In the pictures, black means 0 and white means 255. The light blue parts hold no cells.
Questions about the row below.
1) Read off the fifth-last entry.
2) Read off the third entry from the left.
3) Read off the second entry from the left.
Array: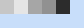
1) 198
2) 166
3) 229

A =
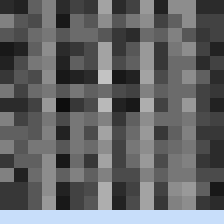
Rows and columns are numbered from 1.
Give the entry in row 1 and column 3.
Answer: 96
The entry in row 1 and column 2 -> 34
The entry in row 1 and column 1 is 43
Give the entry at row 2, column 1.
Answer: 129
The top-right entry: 43
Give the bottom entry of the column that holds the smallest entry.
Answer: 24
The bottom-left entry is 55
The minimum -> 13
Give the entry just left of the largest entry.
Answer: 43
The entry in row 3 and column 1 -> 87
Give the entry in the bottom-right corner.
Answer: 43
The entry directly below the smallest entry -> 75
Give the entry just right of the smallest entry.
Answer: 55
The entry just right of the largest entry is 24
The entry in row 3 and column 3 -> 107
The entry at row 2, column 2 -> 87
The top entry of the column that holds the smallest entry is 43
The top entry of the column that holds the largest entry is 163
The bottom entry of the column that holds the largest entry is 174

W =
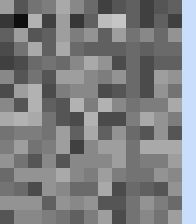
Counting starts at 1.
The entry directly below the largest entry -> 158
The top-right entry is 96
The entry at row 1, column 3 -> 115
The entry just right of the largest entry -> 96
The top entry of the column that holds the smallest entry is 85
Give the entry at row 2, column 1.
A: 54
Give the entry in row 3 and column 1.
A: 96
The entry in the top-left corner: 158
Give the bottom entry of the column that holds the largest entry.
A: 75
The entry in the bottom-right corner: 158
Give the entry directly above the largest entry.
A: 85
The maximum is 197
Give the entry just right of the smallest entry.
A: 178
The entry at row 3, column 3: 85
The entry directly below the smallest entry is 158
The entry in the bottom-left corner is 85
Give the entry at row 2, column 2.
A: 14

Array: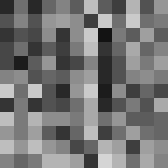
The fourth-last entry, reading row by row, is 180
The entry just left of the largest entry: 52
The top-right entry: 150
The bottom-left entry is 131
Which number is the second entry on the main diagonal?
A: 131
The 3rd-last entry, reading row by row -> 111
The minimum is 19
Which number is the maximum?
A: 213
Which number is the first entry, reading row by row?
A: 40
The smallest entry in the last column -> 71
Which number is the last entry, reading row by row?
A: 131
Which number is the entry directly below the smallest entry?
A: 52
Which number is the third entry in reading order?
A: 40
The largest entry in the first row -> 190
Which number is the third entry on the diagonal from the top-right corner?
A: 92
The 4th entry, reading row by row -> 102
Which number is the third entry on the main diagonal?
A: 71
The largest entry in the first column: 202
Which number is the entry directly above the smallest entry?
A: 202
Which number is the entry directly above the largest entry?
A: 180
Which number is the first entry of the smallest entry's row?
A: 52
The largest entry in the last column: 169
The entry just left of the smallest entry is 202

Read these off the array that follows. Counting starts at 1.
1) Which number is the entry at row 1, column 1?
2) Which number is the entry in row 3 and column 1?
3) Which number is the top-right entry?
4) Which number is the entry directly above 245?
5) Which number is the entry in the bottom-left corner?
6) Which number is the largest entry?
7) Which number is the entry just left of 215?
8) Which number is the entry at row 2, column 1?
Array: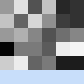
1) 153
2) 153
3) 50
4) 134
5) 205
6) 245
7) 100
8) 195

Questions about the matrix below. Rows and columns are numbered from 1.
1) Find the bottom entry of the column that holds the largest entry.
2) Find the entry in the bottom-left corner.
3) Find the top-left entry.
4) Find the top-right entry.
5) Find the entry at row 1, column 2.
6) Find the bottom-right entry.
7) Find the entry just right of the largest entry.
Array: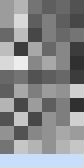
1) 198
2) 116
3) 156
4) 82
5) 180
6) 198
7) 135

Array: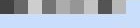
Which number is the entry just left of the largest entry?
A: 104
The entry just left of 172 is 116

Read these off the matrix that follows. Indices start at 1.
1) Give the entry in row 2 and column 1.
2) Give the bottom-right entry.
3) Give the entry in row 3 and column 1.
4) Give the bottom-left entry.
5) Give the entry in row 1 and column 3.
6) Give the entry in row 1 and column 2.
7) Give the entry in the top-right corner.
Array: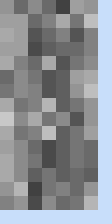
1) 159
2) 181
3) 169
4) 129
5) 139
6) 106
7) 148

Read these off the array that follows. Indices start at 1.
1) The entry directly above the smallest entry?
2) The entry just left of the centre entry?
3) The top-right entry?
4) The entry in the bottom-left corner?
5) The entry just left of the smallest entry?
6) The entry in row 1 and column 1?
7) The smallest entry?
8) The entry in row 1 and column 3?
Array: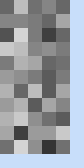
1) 155
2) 143
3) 103
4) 112
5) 143
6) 103
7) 52
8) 112
